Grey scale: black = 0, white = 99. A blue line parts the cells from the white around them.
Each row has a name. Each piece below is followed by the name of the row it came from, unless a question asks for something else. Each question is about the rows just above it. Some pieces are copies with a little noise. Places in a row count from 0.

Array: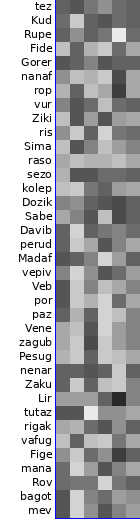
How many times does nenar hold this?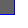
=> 4
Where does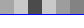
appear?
zagub
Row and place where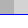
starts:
por, 2
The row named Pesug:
[69 78 38 78 74 65]
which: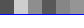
mev

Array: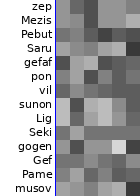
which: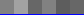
Pame
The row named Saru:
[63 54 50 63 68 22]
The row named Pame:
[50 63 40 50 36 40]
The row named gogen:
[58 31 58 58 83 26]
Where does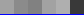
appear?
Saru
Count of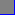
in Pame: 2
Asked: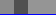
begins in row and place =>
Mezis, 1

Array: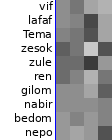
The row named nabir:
[55 55 55 51]
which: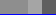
gilom
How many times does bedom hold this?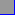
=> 2

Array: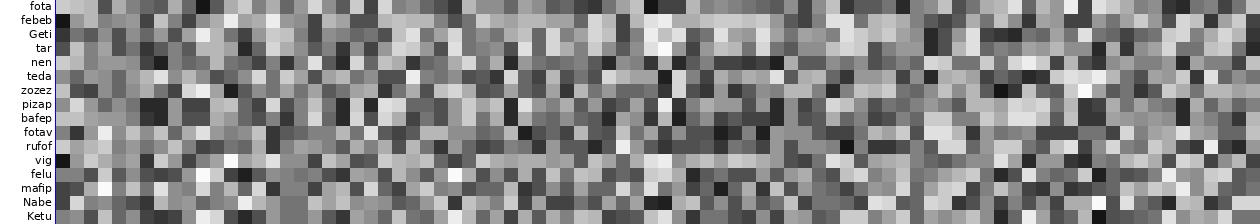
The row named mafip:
[26 31 67 97 50 75 45 87 55 50 83 50 71 40 83 21 50 50 26 63 71 31 83 40
 26 63 79 50 55 31 40 40 71 21 31 55 35 63 40 40 83 50 87 45 59 26 40 12
 40 67 21 75 31 59 45 40 26 45 59 55 83 40 63 79 83 26 50 75 55 26 21 55
 21 26 35 40 75 63 79 71 92 55 75 40 35 45]
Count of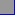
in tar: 7
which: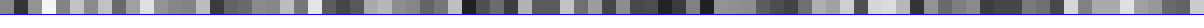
fotav
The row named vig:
[ 8 59 79 67 55 63 21 79 59 26 50 63 97 63 71 87 55 55 26 75 63 31 35 79
 71 67 75 40 26 40 79 67 63 67 67 59 63 35 75 63 40 67 87 92 55 67 75 63
 79 75 67 59 31 26 45 87 79 35 63 67 71 50 40 35 45 55 55 87 63 16 59 59
 21 16 50 45 71 79 67 31 83 75 26 55 71 26]
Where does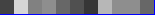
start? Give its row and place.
fota, 22
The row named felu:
[50 50 31 79 35 55 31 26 31 59 97 79 26 12 35 55 50 45 50 31 21 63 59 31
 71 55 35 59 97 67 31 55 31 67 31 75 45 75 71 31 40 31 79 83 67 16 35 45
 31 31 59 35 59 67 40 31 75 83 50 59 75 45 50 63 71 79 45 16 31 87 50 40
 45 79 12 40 31 35 50 92 59 55 79 83 35 40]

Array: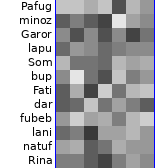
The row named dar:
[36 41 76 45 63 49 36]
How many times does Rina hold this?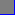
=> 3
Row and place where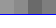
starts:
lapu, 1
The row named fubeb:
[59 80 63 67 49 71 80]
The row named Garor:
[54 31 54 31 54 26 45]
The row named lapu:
[41 59 54 41 49 54 54]

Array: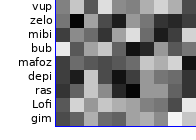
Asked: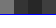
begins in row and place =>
zelo, 6
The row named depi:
[24 11 77 29  7 24 59 46 42 20]

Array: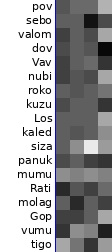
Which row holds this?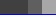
Gop
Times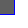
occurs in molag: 2
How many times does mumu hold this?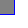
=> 2

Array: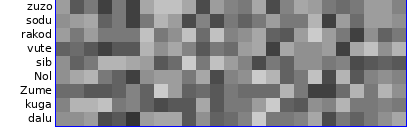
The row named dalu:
[56 56 61 29 34 20 61 65 65 34 56 38 42 51 79 47 47 51 65 29 47 38 47 56
 65]
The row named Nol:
[56 65 70 47 38 25 56 61 61 47 65 29 51 56 79 70 38 47 75 29 70 34 51 56
 51]
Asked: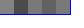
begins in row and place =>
sodu, 10
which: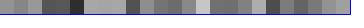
dalu
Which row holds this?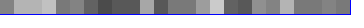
kuga

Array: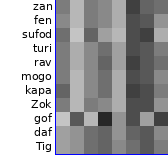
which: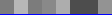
Zok
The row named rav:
[48 67 53 39 62 25 34 43]

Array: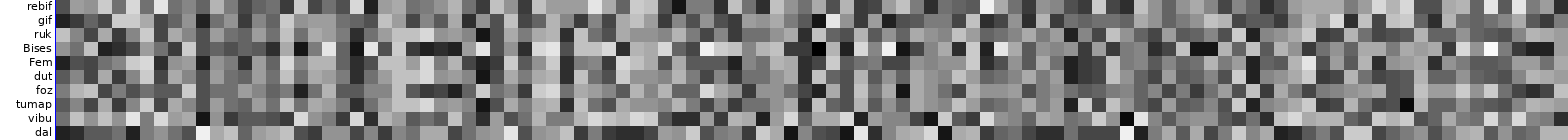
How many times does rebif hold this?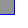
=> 7
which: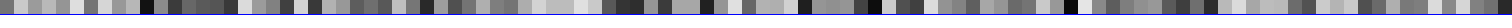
vibu
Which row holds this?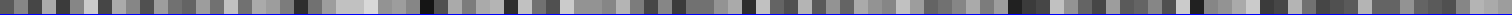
dut

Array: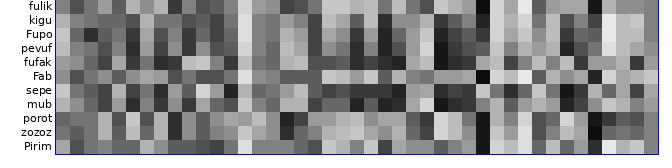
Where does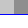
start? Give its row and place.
Fupo, 33
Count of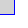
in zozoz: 1
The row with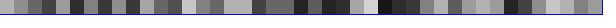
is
mub
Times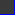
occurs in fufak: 6
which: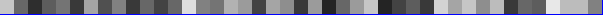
Fupo

